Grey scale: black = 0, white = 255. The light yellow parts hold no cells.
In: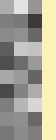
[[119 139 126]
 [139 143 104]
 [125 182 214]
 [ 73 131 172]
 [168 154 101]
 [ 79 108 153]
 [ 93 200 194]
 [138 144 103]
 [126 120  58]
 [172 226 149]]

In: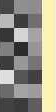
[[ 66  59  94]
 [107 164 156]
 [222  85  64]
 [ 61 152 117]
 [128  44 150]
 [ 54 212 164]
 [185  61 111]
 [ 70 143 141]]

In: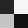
[[197  17]
 [ 37 246]]

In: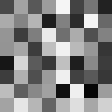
[[163 230 182 100 184 222 167 209]
 [189  95 136 161  16 239   7 157]
 [ 61 176  79 155 239  65  89  55]
 [ 22 214  91  56 192  30 137  60]
 [148 166  60 191 241 185 151  54]
 [149  61 126 234 111 172  80 130]
 [171 132 181  30 129  43 245 104]
 [ 73 163  88 156 245  67 117  34]]

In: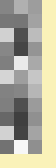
[[114 247 143]
 [210  67 164]
 [103  63 144]
 [127  79 155]
 [130 134 182]
 [213 158 198]
 [127 234 169]
 [135  69 148]
 [209  79 188]
 [119 118 162]
 [133 176 157]]

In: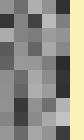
[[150 107 166 148  60]
 [133  64 139 169 194]
 [145  57 145 112 178]
 [143 102 174 156  49]
 [142 109 168 140  53]
 [ 98 153 151 126  44]
 [ 90 146 101 169 136]
 [171 131 124 156 147]
 [ 54 132  66 185 127]
 [146 110 175 145  49]]

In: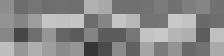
[[190 151 175 158 139 149  53  75 138  97 165 123 147 106 114 170]
 [135  70 110 149 101  91 132  92  92 119 195 200 181 175  93 192]
 [147 134 157 196 193 197 108 134 196 184 116 117 200 194 106 110]
 [141 109 117 110 112 110 177 169 112 112 114 123 113 126 133 113]]

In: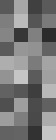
[[ 98 100  50 198]
 [157 126  73 172]
 [ 79 159  75  97]
 [ 98  87  62 184]
 [147 197  91 160]
 [174 166 123 164]
 [ 90 150 146  98]
 [133  54 128  43]
 [126 187  85 122]
 [ 89 167  64  90]]

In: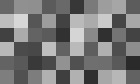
[[126  81 125 177  63 177  47 167 183  98]
 [ 99  89  57  73 146  80 111 110  89  42]
 [184  75  72 191  98 186  94 176  78 141]
 [ 65 171  99  91  49 213 137  48 116  67]
 [189 215  86 157  66 186 171 203  69 167]
 [103 144 143  91 105  55 122 157 166  92]]
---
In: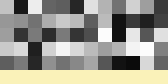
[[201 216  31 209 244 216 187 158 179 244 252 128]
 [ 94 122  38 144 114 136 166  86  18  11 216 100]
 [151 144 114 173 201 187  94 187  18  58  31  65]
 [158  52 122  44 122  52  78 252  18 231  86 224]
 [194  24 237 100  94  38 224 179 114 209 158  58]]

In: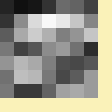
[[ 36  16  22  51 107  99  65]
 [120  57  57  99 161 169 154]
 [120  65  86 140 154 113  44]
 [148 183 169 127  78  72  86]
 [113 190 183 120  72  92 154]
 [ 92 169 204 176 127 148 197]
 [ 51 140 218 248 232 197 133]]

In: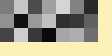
[[ 68 205  56  10 166 174 110]
 [124 198  76 160 213 130  41]
 [145  16 153 192  48  56  97]]

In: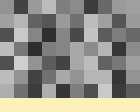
[[188 120  46 126 133 168 139 181  54 139]
 [174 113  60 174  54 126  80 201  60  92]
 [188 147  67 113 168 147 181 181  54 147]
 [160 181  98  86 154 113 188 160  86 154]
 [ 80 201 133  46 133  73 194  92 126 105]
 [ 80 207 147  92  67 168 188  98 120 160]
 [147  67 154 188 126 139  60 105 154 160]]

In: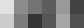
[[203 124  52  86 166  80]
 [225 139 116  93 153  66]]

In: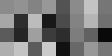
[[174 195  91 202  17 104 152 118]
 [139 146 131 152  83 139 195 118]
 [ 91  37 159  60  45 125  97   9]
 [167  45 188  24  75 131 181 112]]

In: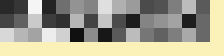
[[216 182 163 237 209  16 140  23  90 188 118  97 126 169 104]
 [ 67  97 202  60  47 182  67 196  75  29 132 147 163  29 104]
 [ 41  54 245  35 111 147 132 223 176 155  75  82 126 188  90]]
